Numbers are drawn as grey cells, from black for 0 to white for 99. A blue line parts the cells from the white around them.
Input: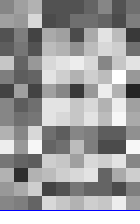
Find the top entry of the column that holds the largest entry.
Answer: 32
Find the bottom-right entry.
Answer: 62
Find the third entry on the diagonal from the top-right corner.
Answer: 88
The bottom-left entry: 52
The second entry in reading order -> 62
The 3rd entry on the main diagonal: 26
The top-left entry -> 52
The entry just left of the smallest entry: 69
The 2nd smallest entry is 18
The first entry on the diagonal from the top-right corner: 43
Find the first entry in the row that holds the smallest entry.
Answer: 26
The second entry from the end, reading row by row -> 92
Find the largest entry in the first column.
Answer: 92
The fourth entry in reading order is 32
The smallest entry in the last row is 39
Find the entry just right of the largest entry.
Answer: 59
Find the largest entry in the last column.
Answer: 96
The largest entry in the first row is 69

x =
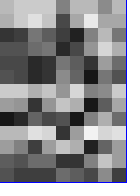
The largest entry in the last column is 87
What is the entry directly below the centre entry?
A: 76
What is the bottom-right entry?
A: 24
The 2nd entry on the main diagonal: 79
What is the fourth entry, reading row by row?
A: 79
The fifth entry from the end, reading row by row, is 42
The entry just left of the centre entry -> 76
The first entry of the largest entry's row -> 72
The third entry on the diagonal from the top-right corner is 50
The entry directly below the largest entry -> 13
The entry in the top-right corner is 72
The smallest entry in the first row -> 50
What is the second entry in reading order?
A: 79
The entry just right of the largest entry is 83
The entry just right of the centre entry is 83
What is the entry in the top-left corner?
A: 72
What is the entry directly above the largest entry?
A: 50
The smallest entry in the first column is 9
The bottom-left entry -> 32
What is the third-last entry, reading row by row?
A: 28
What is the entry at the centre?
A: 58
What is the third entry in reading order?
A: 79
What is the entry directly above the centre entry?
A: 54

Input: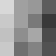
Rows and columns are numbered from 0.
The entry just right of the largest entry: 62
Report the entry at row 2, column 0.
75
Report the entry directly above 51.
65
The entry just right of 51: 32
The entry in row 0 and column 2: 59

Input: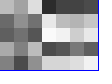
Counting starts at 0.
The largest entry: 97
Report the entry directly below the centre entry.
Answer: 29
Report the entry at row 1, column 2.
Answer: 44
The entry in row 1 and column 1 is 56
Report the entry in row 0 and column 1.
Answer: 63
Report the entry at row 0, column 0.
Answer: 73
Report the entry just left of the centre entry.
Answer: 33
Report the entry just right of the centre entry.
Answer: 94
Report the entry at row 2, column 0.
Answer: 37
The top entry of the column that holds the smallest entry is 17

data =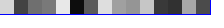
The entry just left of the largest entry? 47
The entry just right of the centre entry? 62

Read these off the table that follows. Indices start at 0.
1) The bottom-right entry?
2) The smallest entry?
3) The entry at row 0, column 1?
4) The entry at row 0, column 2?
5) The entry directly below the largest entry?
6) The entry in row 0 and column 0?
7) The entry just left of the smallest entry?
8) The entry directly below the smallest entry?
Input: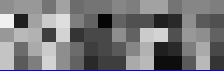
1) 20
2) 2
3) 59
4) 59
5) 59
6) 55
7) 38
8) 28

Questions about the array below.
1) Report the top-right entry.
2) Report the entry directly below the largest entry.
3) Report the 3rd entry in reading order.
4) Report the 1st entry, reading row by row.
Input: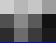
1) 61
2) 31
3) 77
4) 80
